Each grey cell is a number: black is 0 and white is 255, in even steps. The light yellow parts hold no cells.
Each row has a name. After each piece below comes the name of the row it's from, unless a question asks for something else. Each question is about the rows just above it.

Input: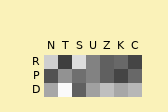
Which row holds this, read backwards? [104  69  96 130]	P
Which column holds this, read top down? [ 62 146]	T
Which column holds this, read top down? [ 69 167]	K

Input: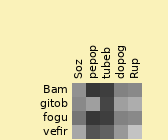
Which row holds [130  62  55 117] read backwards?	fogu
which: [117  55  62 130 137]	fogu
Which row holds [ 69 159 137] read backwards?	gitob
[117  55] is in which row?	fogu
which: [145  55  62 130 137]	Bam
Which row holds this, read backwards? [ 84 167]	vefir

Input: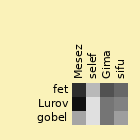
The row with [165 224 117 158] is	gobel
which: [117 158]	gobel

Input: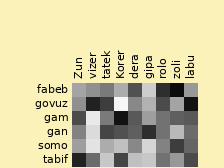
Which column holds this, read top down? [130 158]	Zun
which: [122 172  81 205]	fabeb
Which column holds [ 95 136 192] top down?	dera

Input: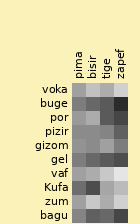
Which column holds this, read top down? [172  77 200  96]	bisir
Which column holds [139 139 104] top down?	bisir
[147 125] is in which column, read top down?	pima
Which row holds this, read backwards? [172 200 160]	zum
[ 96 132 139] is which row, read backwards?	pizir
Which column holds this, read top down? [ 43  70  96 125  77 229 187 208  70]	zapef

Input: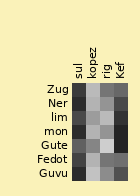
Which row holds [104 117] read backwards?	Zug
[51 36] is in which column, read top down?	Kef

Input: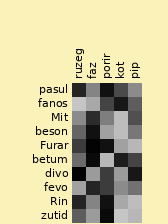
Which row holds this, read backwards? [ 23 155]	divo
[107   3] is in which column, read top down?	ruzeg
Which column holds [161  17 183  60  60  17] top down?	porir
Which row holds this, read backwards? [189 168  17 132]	Rin
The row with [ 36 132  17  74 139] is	pasul
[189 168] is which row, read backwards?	Rin

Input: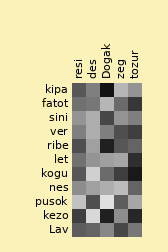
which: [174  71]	sini
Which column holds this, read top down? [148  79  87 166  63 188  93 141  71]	zeg
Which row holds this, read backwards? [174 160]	nes
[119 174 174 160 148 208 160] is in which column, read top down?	des

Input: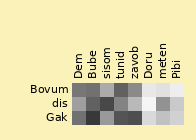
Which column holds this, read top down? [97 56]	Bube
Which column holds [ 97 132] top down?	tunid
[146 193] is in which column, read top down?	meten

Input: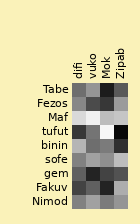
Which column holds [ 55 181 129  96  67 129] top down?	difi
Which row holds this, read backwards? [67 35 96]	gem
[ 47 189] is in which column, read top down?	Zipab
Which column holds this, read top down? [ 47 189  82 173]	Zipab
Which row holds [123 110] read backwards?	binin
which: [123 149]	Nimod
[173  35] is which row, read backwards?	Fakuv

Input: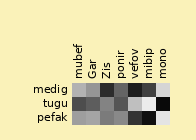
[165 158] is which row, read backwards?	pefak
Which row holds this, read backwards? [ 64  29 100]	medig
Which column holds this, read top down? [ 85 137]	ponir

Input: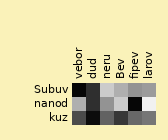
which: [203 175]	Subuv
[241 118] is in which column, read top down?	larov
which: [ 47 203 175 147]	Subuv
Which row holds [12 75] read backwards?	kuz
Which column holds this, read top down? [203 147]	neru
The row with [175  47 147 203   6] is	nanod

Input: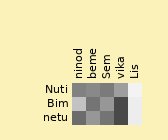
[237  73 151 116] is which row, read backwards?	Bim
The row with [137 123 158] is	Nuti
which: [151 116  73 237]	netu
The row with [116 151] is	Bim
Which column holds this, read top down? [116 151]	beme
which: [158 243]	Nuti
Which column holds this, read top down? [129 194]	ninod

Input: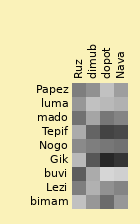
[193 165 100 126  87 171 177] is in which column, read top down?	dimub
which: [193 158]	Papez
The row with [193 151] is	bimam
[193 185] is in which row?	luma
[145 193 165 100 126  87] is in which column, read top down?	dimub

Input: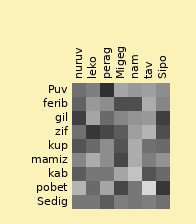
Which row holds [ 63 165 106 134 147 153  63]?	gil
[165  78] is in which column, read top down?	Migeg
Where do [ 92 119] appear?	kab
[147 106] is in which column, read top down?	Sipo
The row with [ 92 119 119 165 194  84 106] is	kab
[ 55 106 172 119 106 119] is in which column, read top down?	leko
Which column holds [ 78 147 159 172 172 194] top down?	nam

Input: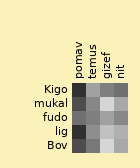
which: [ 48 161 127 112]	Kigo
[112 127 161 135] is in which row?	fudo

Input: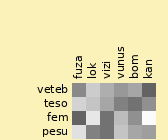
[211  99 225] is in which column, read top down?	fuza
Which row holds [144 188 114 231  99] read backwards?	fem
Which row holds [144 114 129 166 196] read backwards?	teso
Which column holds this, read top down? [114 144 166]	bom
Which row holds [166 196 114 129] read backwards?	pesu
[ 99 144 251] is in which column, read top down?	kan

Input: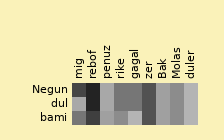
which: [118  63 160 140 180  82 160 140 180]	bami
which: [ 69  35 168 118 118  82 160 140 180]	Negun

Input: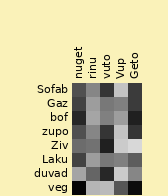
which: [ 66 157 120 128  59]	Gaz
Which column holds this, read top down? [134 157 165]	rinu

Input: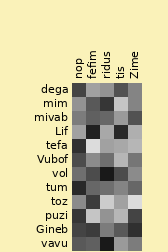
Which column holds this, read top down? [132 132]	Zime
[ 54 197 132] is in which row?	mim

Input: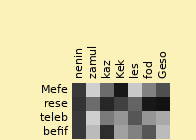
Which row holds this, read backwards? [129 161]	befif
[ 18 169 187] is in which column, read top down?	Geso
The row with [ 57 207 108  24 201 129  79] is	Mefe
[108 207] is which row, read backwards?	Mefe

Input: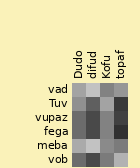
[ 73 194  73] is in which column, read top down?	difud
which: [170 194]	meba
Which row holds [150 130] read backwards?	vad
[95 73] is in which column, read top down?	difud
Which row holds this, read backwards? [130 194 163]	vad
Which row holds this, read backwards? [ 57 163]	Tuv

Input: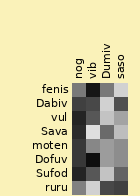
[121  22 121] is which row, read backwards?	fenis
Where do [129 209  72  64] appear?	ruru
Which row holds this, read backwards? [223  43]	Sava

